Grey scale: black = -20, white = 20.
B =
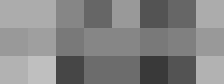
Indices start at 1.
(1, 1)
7
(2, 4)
1
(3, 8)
8
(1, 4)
-4
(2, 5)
1
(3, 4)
-3

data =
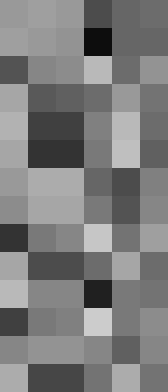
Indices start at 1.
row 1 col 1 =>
4
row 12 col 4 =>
12
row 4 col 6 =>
-2
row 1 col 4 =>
-8
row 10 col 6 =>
-3
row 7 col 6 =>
0
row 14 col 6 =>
-2
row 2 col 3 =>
3
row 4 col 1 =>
6
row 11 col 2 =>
1
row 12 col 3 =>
0
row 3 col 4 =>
9
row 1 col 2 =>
5
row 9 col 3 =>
1
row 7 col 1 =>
4
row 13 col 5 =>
-5
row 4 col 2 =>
-6
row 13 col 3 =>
3
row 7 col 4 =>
-4
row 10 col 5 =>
6
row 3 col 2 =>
1
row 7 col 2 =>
7
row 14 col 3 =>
-9
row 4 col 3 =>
-5
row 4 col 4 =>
-3
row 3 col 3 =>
2

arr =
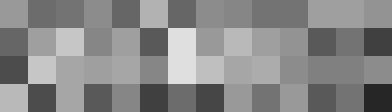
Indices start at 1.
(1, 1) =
4
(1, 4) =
2
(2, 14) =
-10
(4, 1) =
9
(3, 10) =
7
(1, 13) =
5
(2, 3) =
11
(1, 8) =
2
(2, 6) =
-6
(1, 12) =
5
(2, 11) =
3
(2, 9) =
9
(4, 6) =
-10
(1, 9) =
1
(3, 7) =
15
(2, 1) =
-4
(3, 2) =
11
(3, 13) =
0

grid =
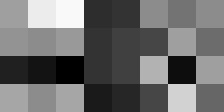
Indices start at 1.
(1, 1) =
5
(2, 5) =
-10
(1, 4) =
-13
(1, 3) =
19
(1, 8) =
2
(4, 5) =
-14
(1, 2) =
17
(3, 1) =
-15
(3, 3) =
-20

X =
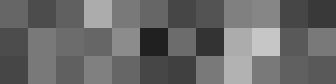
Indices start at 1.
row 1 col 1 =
-4
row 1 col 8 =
-7
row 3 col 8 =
-1
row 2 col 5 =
2
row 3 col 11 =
-5
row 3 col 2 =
-1
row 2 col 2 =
-1
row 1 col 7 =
-9
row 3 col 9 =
8

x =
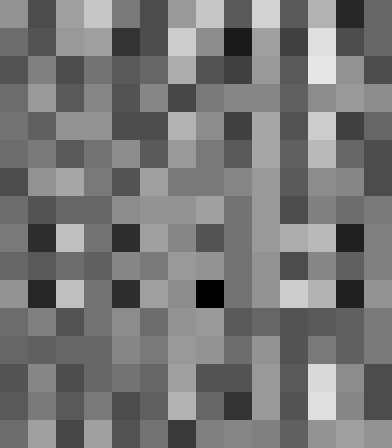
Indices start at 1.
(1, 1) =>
3
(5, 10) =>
6
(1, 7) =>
4
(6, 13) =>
-4
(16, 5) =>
-7
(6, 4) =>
-2
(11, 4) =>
-2
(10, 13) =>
-5
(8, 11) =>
-8
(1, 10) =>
13
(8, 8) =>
5
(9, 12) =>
9
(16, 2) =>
5
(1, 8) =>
11
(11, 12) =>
8
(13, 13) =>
-5
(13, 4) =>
-4
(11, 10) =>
3
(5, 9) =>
-10
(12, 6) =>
-3
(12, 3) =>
-7
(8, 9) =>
-2
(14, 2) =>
1
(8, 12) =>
0
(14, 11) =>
-6
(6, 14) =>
-8
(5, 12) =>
12
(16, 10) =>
0
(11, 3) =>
10
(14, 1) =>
-7
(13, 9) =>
-3
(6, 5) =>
2
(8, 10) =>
4
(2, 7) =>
12
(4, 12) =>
2
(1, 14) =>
-4
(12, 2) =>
0
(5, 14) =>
-4
